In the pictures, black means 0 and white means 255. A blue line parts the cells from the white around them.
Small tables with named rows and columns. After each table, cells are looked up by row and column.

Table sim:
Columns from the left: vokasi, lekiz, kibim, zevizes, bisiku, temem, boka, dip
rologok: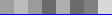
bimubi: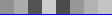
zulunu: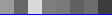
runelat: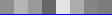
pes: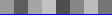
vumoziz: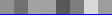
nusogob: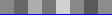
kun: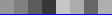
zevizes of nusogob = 119
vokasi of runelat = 143
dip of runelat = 124
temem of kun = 172
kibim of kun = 91
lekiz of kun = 128
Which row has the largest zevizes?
bimubi

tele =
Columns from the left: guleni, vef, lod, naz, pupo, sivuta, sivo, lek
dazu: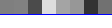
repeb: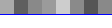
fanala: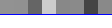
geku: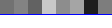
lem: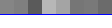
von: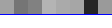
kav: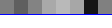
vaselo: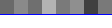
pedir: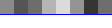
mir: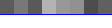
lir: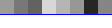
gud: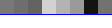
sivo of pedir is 53
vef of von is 117
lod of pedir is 109
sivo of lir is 38
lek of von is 154
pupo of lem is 164
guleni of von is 162
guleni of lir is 155
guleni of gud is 120
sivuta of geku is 165
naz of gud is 210
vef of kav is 95

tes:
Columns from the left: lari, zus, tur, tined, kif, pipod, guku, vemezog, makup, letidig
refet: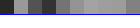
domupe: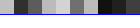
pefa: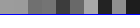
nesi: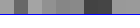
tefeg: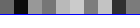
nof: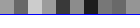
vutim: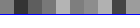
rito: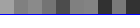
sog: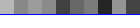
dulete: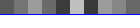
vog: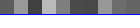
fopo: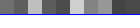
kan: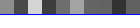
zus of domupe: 48
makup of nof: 105
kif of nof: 57
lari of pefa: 156
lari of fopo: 111
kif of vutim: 180
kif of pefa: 60

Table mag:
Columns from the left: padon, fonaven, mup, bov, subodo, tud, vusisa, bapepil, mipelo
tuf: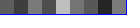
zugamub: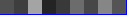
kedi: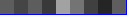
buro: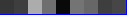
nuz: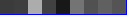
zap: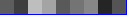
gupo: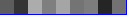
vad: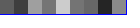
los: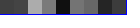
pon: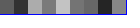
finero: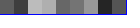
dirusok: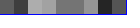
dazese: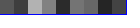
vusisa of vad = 103
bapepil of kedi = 37
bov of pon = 122
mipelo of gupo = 114
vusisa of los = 103
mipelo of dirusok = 84
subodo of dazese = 43
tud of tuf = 116
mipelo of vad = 138
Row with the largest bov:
finero

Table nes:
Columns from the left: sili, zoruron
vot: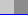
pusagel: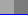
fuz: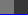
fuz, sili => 120
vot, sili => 201
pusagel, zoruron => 123
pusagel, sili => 167
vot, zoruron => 140
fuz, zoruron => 55
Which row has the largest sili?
vot

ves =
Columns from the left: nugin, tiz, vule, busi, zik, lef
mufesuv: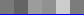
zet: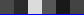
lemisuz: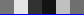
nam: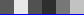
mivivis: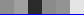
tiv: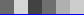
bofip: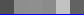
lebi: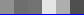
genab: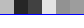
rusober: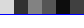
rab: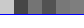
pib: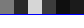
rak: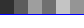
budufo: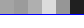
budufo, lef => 32
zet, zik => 25
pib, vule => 214
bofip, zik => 194
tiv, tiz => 213
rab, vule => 116
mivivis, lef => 229
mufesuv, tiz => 100
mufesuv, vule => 156
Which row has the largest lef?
mivivis

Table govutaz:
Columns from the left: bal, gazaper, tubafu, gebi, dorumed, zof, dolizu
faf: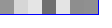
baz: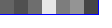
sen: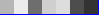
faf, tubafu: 229
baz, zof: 148
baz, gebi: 231
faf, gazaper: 214
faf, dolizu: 144
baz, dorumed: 125
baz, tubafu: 110
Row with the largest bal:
sen

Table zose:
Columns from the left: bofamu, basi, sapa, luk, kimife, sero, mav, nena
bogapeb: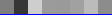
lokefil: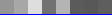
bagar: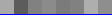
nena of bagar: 142
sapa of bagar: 129
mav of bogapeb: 187
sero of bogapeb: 161
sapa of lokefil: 222
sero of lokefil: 91
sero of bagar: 129
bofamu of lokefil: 149
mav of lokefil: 88
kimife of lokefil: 180
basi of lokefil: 167
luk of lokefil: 114
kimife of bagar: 123
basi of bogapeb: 54
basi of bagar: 92
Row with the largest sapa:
lokefil

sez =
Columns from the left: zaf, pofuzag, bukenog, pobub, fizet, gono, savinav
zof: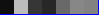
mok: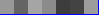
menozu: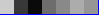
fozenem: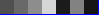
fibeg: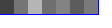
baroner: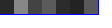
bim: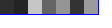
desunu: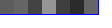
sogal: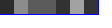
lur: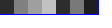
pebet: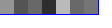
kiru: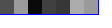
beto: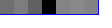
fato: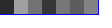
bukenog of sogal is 91
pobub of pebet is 46
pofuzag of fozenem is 105
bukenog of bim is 198
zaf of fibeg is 65
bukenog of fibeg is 181
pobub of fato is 53
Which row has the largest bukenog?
bim

